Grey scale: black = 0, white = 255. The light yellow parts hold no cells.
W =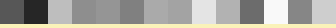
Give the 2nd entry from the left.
38
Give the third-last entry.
249

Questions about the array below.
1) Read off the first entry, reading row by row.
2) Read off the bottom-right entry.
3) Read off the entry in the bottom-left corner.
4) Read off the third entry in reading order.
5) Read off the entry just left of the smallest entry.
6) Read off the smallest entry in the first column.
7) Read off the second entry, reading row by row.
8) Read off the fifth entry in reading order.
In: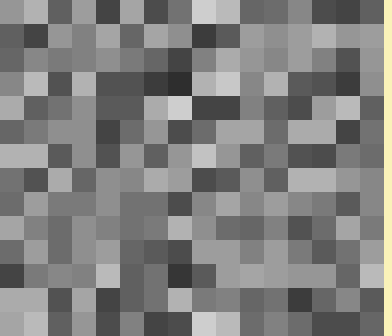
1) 150
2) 102
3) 165
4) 96
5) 60
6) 68
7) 178
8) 68

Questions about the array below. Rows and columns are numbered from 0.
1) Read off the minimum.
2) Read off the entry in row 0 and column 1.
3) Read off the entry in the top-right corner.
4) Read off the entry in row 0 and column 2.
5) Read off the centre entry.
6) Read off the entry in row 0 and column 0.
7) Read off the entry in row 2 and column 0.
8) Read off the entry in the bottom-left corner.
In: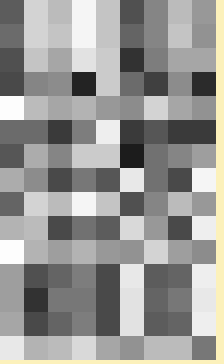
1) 28
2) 211
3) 152
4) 187
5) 86
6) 92
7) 80
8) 231

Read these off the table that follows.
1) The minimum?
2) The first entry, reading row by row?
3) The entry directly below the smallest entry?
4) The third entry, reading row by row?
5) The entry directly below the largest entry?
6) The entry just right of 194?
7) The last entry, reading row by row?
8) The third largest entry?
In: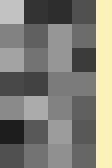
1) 29
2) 194
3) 80
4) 45
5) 130
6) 51
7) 102
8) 163

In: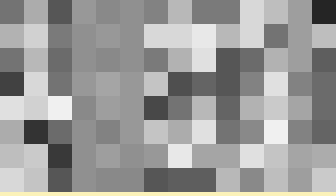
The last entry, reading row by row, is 202
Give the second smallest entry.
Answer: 51
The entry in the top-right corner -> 37
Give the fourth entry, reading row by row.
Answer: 152
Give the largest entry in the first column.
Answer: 224
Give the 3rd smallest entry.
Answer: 57
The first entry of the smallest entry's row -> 115
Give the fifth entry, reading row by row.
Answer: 137
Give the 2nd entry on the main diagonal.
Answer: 209
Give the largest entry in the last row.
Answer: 216
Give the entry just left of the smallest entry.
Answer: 158
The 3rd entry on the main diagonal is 107
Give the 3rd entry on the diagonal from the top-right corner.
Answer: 178
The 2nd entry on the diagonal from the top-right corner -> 158
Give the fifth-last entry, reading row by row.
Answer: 184
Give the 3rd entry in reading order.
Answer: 86
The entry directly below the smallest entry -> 190
